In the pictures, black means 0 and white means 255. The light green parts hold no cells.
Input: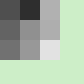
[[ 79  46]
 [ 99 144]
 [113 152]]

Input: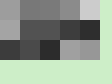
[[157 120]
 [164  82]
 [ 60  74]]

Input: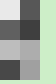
[[233  87]
 [ 96  63]
 [189 173]]

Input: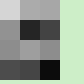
[[213 171]
 [146  37]
 [141 158]]

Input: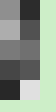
[[143  44]
 [173  81]
 [122 112]]

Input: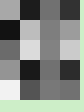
[[168  28]
 [ 18 189]
 [107 219]]

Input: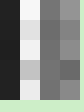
[[ 34 247]
 [ 33 226]
 [ 31 242]]

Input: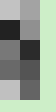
[[194 163]
 [ 34 144]
 [120  43]]

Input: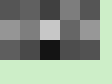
[[ 85  96]
 [149 126]
 [ 94  73]]
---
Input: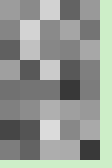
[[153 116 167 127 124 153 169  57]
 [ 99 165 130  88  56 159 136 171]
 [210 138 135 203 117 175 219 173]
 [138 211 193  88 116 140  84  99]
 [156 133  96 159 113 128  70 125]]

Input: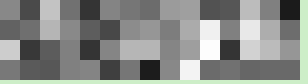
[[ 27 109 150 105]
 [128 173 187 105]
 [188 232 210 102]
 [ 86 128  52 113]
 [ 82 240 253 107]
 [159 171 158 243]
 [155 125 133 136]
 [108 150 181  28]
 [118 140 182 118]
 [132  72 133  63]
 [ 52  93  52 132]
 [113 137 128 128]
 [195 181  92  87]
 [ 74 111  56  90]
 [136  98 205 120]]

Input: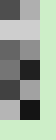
[[175 206 143  32 162  20]
 [ 78 206 101 117  65 181]]

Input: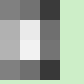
[[ 58 111 116  56]
 [114 234 242 111]
 [128 177 179 128]]

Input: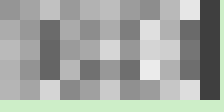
[[ 63  63  63  63  63]
 [230 106 117 110 221]
 [185 177 207 177 198]
 [141 223 212 235 156]
 [156 126 151 111 144]
 [189 172 214 152 202]
 [178 141 168 113 160]
 [154 170 155 183 137]
 [193 107 102 101 213]
 [164 152 166 147 165]
 [149 172 186 178 181]]

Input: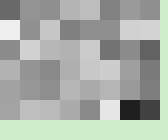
[[143 211  98 122 126  65]
 [154 209 140 159 154  31]
 [130 143 115 205 181 230]
 [189 143 202 199 170 137]
 [180 128 178 175 182 171]
 [143 198 183 137 142 186]
 [148 145 210 148 151 191]
 [106 239 140 178 162 163]]
